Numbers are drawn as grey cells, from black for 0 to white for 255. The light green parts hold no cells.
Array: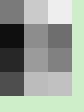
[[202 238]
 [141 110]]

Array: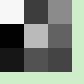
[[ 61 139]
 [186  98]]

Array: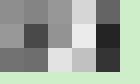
[[132 151]
 [ 73 147]]

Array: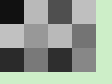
[[185  79]
 [152 185]]

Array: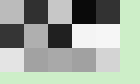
[[ 48 199]
 [175  32]]

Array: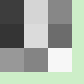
[[213 135]
 [219 108]]

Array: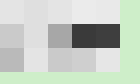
[[222 227]
 [223 167]]

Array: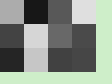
[[ 23  87]
 [214 103]]
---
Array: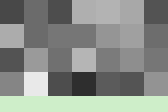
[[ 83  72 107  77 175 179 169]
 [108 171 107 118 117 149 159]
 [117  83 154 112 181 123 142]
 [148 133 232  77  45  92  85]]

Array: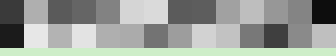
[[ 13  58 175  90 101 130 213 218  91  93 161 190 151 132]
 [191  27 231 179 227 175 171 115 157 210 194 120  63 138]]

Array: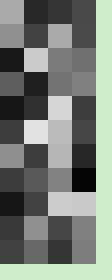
[[ 72 171  41  54]
 [ 74 145  67 170]
 [111  24 203 123]
 [128  94  30 115]
 [ 62  23  48 214]
 [ 70  62 226 186]
 [ 38 143  61 182]
 [  5  59  89 129]
 [201  23  67 205]
 [128  57 145  69]
 [125  64 104  54]]

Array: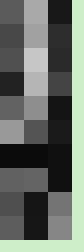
[[ 24  91 169]
 [ 45  72 161]
 [ 42  80 198]
 [ 68  34 181]
 [ 20  98 142]
 [ 26 153  84]
 [ 16  11  11]
 [ 16  97 100]
 [116  79  21]
 [134  93  22]]

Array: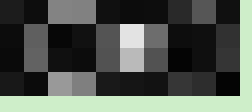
[[ 16  28  13 131 129  16  12  13  41  86]
 [ 49  12  95   7  17  84 227 109  13  15]
 [ 53  10  98  16  12  82 186  82   4  15]
 [  4  24  11 153 127  25  21  18  54  45]]

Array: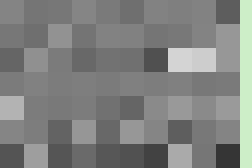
[[ 93 132 117 119 133 122 111 130 127 130]
 [151 119 111 146 116 130 129 117 120 131]
 [151 101 144 123 104 114 112  80 212 205]
 [122 123 129 124 126 123 128 125 128 120]
 [154 179 124 121 124 113 101 138 153 138]
 [132 133 125  99 150 104 151 133  94 120]
 [ 53  84 158  85 106  87  81  66 170 118]]
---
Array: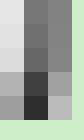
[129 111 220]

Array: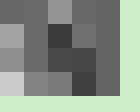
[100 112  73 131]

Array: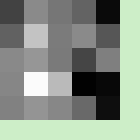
[ 10 138 122 251 129]

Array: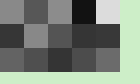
[220  53  52]

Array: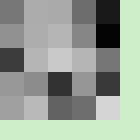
[ 25 134 201 140 160]

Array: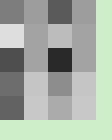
[157 188 163 109]

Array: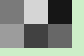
[22 65]
